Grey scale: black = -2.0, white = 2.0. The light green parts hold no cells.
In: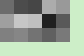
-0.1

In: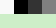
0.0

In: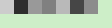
0.2

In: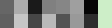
-1.3

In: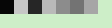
0.6

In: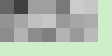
0.9

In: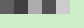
1.2

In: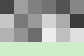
1.5
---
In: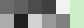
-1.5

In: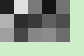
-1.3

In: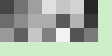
0.2

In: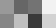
1.0

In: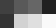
1.3

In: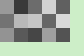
0.9

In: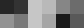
-0.1

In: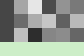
-0.3

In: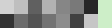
-0.3

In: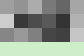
-1.1
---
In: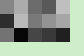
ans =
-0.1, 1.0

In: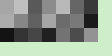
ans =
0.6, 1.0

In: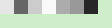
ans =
1.9, 1.9

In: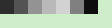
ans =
0.9, 1.3

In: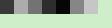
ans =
-1.3, 1.1

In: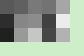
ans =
0.2, 1.7

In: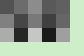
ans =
-0.1, 1.1
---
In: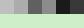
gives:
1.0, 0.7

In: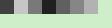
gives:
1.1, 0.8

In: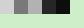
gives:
1.3, 0.8

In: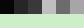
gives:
1.0, 0.6

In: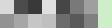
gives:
1.5, 1.4

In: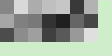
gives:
1.5, 1.4

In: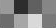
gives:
1.4, 0.6
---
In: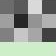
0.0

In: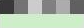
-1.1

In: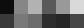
-1.1

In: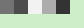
-0.2

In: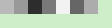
0.9

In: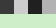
-1.1

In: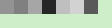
0.3

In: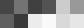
-0.5
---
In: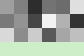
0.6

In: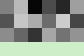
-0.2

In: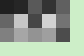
0.5

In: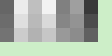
0.2

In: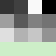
1.1

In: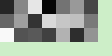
-1.3

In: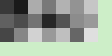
-0.4

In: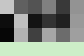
-0.3

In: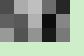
-1.6

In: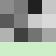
-0.2
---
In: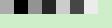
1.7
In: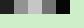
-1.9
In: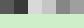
0.5
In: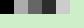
1.2
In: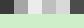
-0.8
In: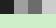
1.2
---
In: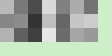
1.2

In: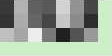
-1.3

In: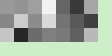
-1.0

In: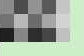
1.3

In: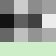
1.7

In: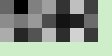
-0.3

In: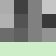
-1.1

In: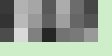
-0.7
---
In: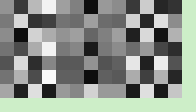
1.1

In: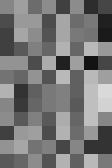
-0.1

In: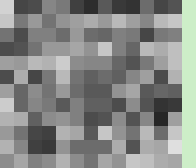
0.6

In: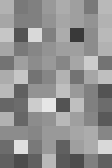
-0.5

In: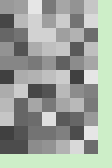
-0.3

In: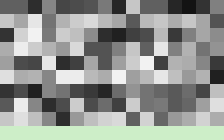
0.7

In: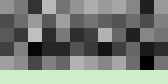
-0.2

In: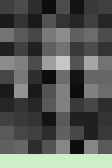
-0.6
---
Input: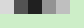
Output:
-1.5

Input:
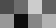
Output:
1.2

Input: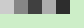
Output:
-1.0

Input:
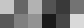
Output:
0.8

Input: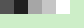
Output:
0.6

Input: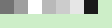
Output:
2.0

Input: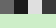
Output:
1.5

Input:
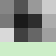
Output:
0.4

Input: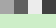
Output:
1.7

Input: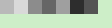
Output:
0.2
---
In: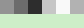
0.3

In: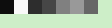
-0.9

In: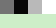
0.9

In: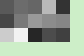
-1.0

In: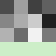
-0.8

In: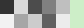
-0.5

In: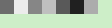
-0.3

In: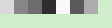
-0.3

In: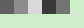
-0.2

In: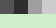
0.5
